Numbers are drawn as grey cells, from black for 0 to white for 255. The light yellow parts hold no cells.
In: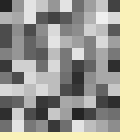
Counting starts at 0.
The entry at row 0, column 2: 227
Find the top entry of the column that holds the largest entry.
199
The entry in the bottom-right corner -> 141
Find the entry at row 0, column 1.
150
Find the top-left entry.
36
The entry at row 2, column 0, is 76
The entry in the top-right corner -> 66
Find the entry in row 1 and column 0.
179
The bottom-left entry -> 111
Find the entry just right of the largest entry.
217
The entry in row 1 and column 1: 168
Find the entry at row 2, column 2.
76
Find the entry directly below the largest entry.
189

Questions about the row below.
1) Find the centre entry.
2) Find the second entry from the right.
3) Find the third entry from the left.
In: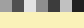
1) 141
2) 193
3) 226

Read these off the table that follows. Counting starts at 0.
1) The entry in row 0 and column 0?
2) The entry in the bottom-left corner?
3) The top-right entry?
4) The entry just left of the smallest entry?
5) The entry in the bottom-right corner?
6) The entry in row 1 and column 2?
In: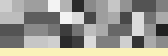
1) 207
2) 103
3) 127
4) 147
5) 138
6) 93

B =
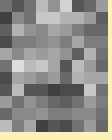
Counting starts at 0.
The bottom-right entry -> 104
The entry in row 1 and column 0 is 64
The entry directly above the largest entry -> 137
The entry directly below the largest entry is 166
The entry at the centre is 166
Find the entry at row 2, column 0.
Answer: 95
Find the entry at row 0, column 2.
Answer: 114
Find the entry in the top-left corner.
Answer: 114
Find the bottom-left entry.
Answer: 187
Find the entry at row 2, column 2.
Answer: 146
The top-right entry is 155
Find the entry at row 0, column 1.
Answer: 86
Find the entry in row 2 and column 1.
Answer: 178
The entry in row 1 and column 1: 137
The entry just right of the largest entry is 187
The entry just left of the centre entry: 199
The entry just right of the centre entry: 86
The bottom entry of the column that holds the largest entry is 125
